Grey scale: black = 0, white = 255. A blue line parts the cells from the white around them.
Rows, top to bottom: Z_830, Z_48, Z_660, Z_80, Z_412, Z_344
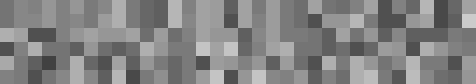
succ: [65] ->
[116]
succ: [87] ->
[188]
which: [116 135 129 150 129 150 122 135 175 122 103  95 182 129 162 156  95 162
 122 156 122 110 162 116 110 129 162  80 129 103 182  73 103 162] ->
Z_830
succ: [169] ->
[122]
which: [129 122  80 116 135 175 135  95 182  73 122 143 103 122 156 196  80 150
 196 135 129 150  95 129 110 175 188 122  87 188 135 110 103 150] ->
Z_344
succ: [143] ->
[103]

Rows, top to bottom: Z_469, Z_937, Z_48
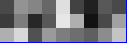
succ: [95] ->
[140]
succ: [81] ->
[154]
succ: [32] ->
[88]
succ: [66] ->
[32]

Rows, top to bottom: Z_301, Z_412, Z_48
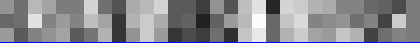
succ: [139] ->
[147]
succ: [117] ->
[178]
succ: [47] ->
[196]

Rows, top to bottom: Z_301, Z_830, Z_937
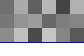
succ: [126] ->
[133]
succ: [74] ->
[198]
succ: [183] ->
[68]
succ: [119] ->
[148]
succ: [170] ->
[96]
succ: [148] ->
[156]
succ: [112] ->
[170]

